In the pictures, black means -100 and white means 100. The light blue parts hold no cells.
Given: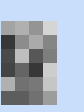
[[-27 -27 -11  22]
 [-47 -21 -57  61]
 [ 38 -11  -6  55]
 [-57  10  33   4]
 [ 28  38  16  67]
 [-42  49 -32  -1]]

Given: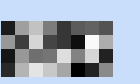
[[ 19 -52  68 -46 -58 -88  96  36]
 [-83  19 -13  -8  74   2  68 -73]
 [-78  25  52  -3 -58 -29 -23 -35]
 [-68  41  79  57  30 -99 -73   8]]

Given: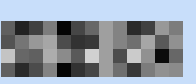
[[-25 -73 -50  -3 -96 -45 -19  25   3 -67 -50  19  -3]
 [-25 -67 -40   3 -96 -61 -45  25 -13 -56  -3  14   9]
 [ 54 -19 -25  36   9 -30  64  25 -40  59  14 -91 -19]
 [-35  -8  19  30 -40 -61 -56  25   3 -13  30 -30  14]]

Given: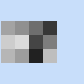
[[ 28  13 -14 -57]
 [ 43  23 -74  49]
 [ 61  72 -46  -2]]

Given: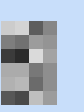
[[-54 -66  71  28]
 [-32 -43  50  22]
 [ -1 -11  22  16]
 [ 34  34  -6  11]
 [ 39  44 -16  11]
 [ 60  66 -27   5]]

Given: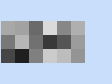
[[-45 -76   0  59  48  16]
 [ 32  27 -17  71   6  37]
 [ -6  43 -11 -55 -33  22]]

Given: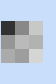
[[-61   7  57]
 [ 34  23  67]
 [ 18  46  40]]

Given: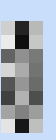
[[ 84 -88  56]
 [ 79 -82  50]
 [ 62 -72  45]
 [ 28   1  23]
 [-22  13  -5]
 [-33  18 -16]
 [ 67  34 -10]
 [-50  40 -39]]
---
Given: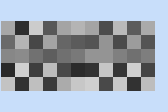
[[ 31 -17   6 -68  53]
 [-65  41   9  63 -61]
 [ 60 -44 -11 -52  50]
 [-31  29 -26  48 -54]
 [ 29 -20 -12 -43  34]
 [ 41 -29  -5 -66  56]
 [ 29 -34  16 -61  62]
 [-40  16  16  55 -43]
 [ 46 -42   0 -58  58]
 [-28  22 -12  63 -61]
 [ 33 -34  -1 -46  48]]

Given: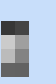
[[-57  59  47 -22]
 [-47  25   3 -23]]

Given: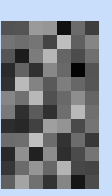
[[-36  -9 -33 -67 -62   5  -5 -65 -15 -69 -58 -25]
 [-34 -14 -78 -22  46 -11 -63 -69 -14  13 -16  29]
 [ 21  -8  -3 -62   3  44 -29 -49  50 -74  17 -12]
 [ 18 -47  43   7 -30 -37 -62  25 -15  10 -19 -60]
 [-87  49 -21 -18  -1 -18 -14  16 -60 -64  41   4]
 [-16 -25 -40 -98 -19  11  45 -42 -15 -41 -44 -83]
 [-51   4 -13 -34 -33 -21 -13  -9 -56  -8 -47 -40]]

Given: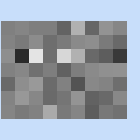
[[  0   3  11   1 -18   3   4]
 [  4  -4 -67   6  11  19  -4]
 [ -1  10  79 -12  20   6   1]
 [ -1 -14 -13  -1 -16 -17  33]
 [-22  -4  69 -24   1  -8  -5]
 [ 39   8  39  -1 -35  16   4]
 [-20  11 -18   8   7 -23 -27]
 [ 15  -4 -27  13   3 -18  -6]
 [  5 -18 -55  14 -14   7 -11]]

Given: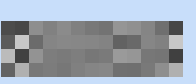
[[-40 -29  47 -22]
 [-44  56 -49  38]
 [ 11 -16  15  -6]
 [  1   4  -2  -3]
 [  9   7  -4  -7]
 [  0   6  -1   0]
 [ -6   5  -7   4]
 [-10   3  -4   6]
 [ 17 -23  21 -12]
 [ 13 -18  18 -13]
 [  4   5  -7  -5]
 [-13   1  -8  11]
 [-45  56 -50  38]]

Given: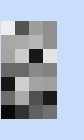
[[ 86  31  29 -18 -82 -14 -92]
 [-34  33  60 -18  62  33 -61]
 [ 24  43 -81   8  28 -37 -25]
 [ 12  12  78   2  25 -79 -11]]
